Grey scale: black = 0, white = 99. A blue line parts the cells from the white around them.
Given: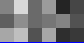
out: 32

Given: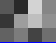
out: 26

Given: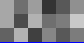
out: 25

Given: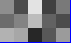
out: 15

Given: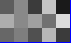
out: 31

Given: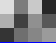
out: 52

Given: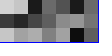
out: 67

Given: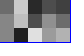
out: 87
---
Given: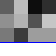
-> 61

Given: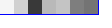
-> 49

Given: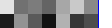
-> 21

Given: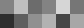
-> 27

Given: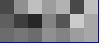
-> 61

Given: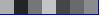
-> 41

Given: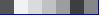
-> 24

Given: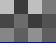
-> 56

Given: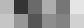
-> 51
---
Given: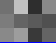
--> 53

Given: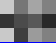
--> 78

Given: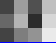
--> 26

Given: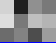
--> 42

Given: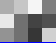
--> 57

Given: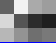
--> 71

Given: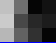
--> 71

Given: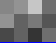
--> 28
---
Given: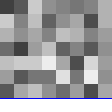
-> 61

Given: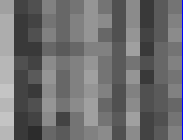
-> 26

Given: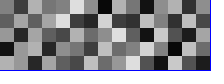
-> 78

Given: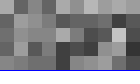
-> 61

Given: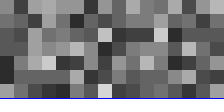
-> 21

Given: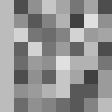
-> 34

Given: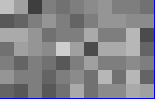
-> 54
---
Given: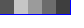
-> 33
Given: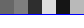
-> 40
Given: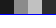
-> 10
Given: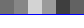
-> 43
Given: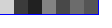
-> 82
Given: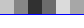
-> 77
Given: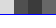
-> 85
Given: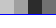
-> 77
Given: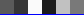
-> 35
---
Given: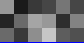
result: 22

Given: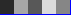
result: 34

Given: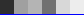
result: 70

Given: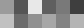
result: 90

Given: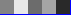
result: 42

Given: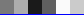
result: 10
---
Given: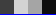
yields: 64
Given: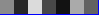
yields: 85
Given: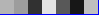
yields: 19
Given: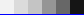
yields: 76
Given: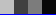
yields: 48
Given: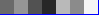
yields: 32
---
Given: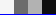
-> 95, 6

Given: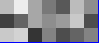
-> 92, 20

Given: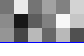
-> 96, 9

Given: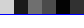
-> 82, 1

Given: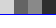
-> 83, 18

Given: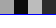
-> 73, 4

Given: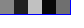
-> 75, 3

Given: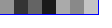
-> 76, 10

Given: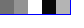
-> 99, 3

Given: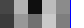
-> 78, 6
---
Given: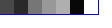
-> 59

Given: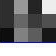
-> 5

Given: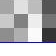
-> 55

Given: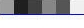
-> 25

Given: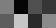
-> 36

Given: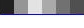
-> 88
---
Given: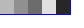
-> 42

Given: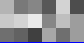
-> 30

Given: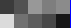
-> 23

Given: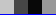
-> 27

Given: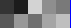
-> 20

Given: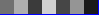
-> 23
